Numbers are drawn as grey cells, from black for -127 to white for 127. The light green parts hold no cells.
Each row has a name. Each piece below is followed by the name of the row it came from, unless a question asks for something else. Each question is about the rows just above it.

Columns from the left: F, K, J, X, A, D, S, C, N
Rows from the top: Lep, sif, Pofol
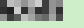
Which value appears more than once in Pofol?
[35]
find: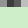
Pofol
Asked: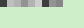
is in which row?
Lep
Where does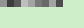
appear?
Pofol
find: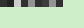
sif

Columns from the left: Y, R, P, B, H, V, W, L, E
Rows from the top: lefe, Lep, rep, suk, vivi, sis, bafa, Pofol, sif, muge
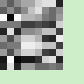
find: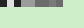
muge
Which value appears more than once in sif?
[-103]
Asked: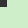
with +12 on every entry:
[-65]
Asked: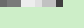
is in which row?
bafa
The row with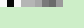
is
rep
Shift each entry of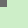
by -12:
[-32]

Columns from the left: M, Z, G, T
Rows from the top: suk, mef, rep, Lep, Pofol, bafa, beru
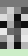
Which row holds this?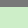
suk
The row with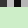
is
beru
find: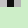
beru
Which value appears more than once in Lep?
[-112]
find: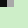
Lep
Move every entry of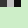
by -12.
[ -86   55 -124]
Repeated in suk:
[-7]

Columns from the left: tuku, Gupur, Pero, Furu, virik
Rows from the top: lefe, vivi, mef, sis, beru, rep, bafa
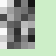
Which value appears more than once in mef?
[-55]
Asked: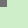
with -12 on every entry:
[-25]
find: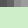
bafa
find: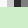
lefe
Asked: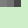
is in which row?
vivi

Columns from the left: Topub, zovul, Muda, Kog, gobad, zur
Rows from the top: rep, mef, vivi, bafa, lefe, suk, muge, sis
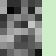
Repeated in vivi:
[-9]
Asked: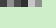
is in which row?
bafa
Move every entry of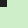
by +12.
[-83]

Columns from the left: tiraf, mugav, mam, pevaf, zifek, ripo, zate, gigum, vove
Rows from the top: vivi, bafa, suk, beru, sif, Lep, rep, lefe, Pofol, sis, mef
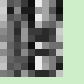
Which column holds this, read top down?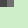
gigum
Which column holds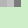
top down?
tiraf
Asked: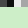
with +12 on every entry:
[ -44 -100  120   50]

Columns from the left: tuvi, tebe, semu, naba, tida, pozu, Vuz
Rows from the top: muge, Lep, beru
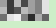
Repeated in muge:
[31]
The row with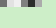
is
beru
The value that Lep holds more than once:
[59]
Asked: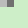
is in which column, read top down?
tuvi
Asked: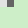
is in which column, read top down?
Vuz

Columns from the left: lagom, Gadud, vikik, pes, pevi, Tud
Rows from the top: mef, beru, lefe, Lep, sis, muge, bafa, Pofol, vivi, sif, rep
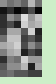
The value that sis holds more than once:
[40]
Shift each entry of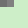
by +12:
[-3 12]

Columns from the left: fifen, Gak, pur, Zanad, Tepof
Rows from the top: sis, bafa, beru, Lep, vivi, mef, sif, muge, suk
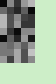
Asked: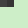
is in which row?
beru
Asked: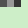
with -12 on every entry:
[-58  12 -86]
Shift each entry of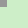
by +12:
[36]
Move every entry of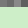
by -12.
[-19 -32  -3 -44]
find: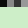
sis

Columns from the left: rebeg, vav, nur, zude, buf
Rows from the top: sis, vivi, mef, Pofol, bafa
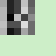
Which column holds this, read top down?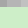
rebeg
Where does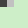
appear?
sis
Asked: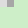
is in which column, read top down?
zude
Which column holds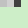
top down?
zude
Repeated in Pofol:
[-47]
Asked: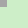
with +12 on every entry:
[50]

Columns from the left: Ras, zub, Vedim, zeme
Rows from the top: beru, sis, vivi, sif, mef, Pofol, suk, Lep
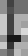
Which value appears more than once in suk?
[47]
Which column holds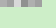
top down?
zeme
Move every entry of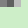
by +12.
[ 12 -20  72]

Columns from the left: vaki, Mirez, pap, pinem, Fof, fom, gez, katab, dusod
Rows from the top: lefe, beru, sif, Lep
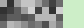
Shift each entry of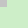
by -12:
[56]
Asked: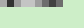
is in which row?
lefe
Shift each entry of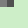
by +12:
[ 10 -35]
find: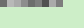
Lep
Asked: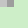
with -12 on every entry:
[56 17]
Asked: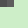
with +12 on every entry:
[-35 -22]

